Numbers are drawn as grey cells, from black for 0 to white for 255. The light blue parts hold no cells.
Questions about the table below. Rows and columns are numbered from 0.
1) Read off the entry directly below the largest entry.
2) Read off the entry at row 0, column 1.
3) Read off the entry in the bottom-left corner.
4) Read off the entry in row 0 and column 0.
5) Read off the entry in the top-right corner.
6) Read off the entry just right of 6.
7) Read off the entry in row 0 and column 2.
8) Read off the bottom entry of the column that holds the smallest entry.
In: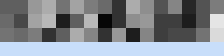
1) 218
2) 95
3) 115
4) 95
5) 124
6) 50
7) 152
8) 50

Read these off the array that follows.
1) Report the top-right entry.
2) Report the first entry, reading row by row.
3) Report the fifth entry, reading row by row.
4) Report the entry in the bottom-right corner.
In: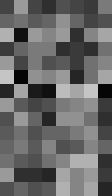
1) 122
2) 68
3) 80
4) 37

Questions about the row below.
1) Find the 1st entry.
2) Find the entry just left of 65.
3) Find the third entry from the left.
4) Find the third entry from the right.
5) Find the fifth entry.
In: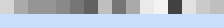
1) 213
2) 243
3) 149
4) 225
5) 137

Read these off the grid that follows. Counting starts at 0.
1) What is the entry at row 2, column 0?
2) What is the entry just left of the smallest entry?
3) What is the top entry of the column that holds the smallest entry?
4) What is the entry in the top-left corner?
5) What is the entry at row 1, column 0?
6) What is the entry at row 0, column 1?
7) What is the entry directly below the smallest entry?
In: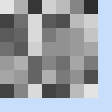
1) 90
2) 133
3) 45
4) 227
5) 66
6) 175
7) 208

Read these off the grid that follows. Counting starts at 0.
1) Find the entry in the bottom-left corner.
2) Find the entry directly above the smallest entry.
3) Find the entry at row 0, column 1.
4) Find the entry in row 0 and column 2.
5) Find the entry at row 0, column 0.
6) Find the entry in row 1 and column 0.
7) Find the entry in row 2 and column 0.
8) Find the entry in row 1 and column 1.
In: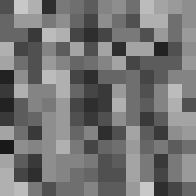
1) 176
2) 164
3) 200
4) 176
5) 80
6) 102
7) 102
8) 154
